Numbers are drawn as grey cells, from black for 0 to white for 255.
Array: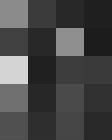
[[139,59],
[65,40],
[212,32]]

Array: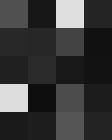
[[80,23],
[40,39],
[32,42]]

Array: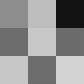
[[142,189],
[109,200],
[199,108]]

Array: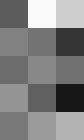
[[92,249],
[129,115],
[108,136]]

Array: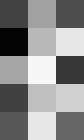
[[66,161],
[4,184],
[166,247]]

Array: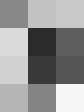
[[136,194],
[218,43],
[209,57]]

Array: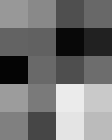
[[152,137],
[99,97],
[4,105]]
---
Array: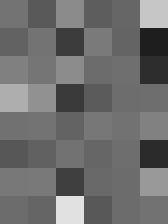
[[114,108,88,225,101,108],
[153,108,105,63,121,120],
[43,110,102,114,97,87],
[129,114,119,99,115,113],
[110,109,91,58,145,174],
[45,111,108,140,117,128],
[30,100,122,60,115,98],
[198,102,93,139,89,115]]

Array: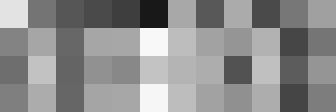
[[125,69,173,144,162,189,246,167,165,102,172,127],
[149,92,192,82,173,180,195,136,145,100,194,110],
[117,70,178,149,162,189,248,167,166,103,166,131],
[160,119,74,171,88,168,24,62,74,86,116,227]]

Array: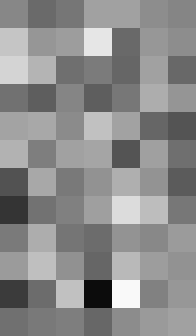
[[161,154,140,103,126,121,112],
[151,129,249,12,193,108,59],
[146,157,185,102,145,191,155],
[155,136,147,108,117,173,122],
[119,189,220,159,128,114,52],
[91,147,175,146,121,168,82],
[111,160,84,165,161,126,178],
[84,102,162,193,139,168,163],
[149,173,119,94,133,94,113],
[104,161,102,123,111,180,212],
[141,151,105,230,157,150,197],
[133,141,161,161,118,106,135]]

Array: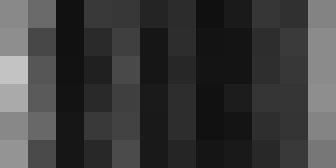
[[119,57,40,25,21,37,25,75,40,22,74,148],
[132,52,46,20,17,45,25,66,57,22,104,136],
[142,53,53,28,17,45,26,63,41,19,90,170],
[139,55,46,20,20,39,22,73,32,18,86,195],
[139,58,45,20,19,45,22,63,42,17,71,142],
[131,48,54,26,16,44,36,55,57,17,106,137]]

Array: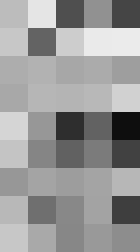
[[141,153,135,169,199],
[62,163,136,111,184],
[183,164,157,164,151],
[65,123,97,133,196],
[14,98,46,151,213],
[209,184,180,182,168],
[158,171,167,178,173],
[235,234,205,99,199],
[69,145,79,229,188]]

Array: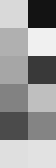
[[226,223],
[132,75],
[191,130],
[57,166],
[240,176],
[19,217]]
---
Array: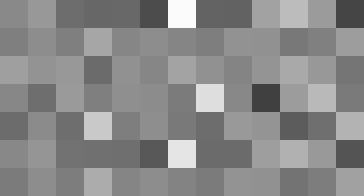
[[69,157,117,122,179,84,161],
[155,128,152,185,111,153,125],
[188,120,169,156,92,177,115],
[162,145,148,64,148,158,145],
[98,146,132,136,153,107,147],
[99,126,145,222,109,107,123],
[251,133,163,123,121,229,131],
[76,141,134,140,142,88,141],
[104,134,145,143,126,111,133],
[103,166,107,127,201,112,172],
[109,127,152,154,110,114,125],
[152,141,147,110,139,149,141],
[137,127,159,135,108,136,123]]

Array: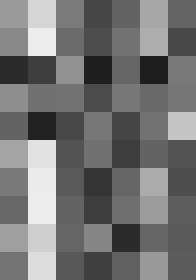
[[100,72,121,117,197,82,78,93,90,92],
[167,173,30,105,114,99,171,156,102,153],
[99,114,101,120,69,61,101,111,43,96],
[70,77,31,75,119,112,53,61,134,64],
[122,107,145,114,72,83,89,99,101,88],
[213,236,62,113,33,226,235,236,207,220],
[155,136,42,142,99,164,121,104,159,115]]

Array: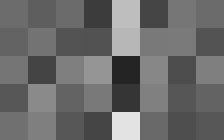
[[107,83,127,99,87],
[118,122,77,86,78],
[69,121,135,128,105],
[190,183,36,53,227],
[60,82,149,121,69],
[107,83,127,99,87],
[94,115,68,138,127],
[108,99,117,87,112]]

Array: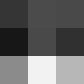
[[73,48,183],
[75,73,242],
[53,23,139]]

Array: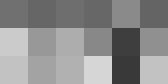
[[100,144,194],
[138,62,57],
[103,136,214],
[110,173,177],
[102,152,163],
[112,203,194]]

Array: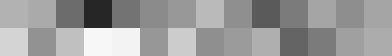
[[165,172],
[142,160],
[165,123],
[123,100],
[90,175],
[143,155],
[186,143],
[152,204],
[139,151],
[115,243],
[38,247],
[108,192],
[170,146],
[178,212]]

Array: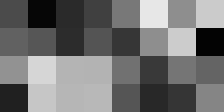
[[203,3,100,133],
[142,204,117,53],
[231,142,57,40],
[120,54,113,85],
[64,84,179,184],
[42,44,180,182],
[6,86,214,198],
[75,97,146,32]]

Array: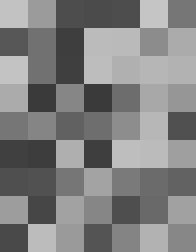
[[118,171,178,150,80,159,98,161,135],
[197,140,182,168,183,187,107,105,178],
[77,186,176,109,141,190,122,78,132],
[75,187,189,58,110,62,163,134,84],
[77,62,63,134,97,175,118,162,154],
[155,113,113,58,133,61,81,70,188],
[194,87,195,171,118,64,79,157,73]]

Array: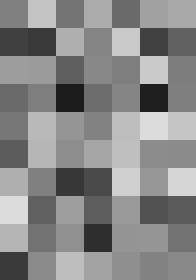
[[168,97,125,127,197,139,214,90,114,137],
[161,65,202,31,220,140,151,81,149,130],
[106,201,126,133,189,191,208,153,148,143],
[171,132,136,108,130,165,74,93,46,163],
[116,175,95,27,149,141,55,158,144,190],
[195,57,155,126,185,182,128,96,114,138],
[128,64,157,106,119,92,175,220,180,58]]
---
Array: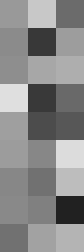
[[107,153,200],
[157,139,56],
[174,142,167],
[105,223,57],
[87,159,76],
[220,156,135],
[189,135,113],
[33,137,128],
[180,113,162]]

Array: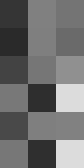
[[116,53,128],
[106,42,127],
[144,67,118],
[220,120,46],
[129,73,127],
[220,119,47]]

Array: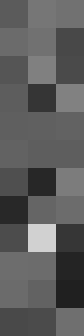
[[113,91,118],
[72,107,113],
[74,85,128],
[129,93,53],
[98,95,96],
[94,98,94],
[124,79,39],
[108,40,101],
[54,76,209],
[36,109,108],
[32,107,98],
[111,73,75]]

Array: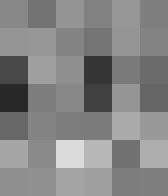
[[127,136,115,148,129,151],
[131,149,150,132,116,149],
[107,72,159,143,53,122],
[102,40,125,136,64,149],
[153,103,132,125,123,171],
[174,166,138,219,183,113],
[127,143,145,163,159,125]]

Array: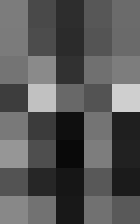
[[107,124,73,45,87],
[106,123,76,43,84],
[125,116,138,49,112],
[207,61,193,104,83],
[31,121,59,15,116],
[33,150,78,9,125],
[27,83,38,22,88],
[89,136,114,24,113]]

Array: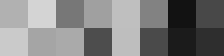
[[72,177,212,119,160,191,130,18],
[46,202,165,170,77,190,74,27]]

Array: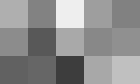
[[129,175,130,238,158],
[144,140,88,169,136],
[192,97,102,61,168]]
